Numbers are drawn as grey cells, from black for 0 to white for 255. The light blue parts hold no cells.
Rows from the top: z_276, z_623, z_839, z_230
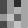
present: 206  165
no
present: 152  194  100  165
yes
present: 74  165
no
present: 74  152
yes

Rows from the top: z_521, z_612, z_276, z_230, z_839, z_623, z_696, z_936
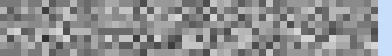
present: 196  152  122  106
no
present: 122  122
yes
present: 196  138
yes
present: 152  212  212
yes
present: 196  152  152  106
yes

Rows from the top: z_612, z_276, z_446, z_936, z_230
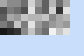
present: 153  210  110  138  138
no
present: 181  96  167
no
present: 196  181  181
yes
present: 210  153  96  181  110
yes
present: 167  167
no
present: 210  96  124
no
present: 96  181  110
yes

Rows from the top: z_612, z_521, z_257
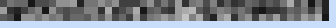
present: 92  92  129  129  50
yes
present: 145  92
yes

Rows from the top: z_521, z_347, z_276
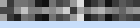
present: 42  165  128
no
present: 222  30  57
yes
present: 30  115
yes
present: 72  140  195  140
no
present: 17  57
yes
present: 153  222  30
yes

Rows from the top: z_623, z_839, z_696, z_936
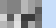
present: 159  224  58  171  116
no
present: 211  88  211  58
yes

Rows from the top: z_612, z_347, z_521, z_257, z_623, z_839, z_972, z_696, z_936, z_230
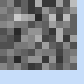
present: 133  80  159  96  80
yes
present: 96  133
no
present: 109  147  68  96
no
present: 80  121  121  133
yes

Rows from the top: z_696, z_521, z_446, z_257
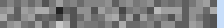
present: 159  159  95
yes
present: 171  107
yes
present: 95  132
yes
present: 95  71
yes
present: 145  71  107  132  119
no
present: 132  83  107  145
yes
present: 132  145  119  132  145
yes

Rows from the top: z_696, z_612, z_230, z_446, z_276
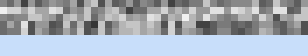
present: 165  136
yes
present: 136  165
yes

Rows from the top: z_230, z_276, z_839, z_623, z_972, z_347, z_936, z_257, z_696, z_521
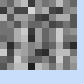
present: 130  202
yes
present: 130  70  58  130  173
yes
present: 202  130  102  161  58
no
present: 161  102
yes
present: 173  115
yes
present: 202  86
no

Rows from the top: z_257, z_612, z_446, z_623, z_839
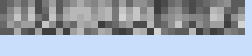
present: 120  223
no
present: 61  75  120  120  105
no
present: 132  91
no
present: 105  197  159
no
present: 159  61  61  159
yes
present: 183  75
yes
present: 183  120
yes

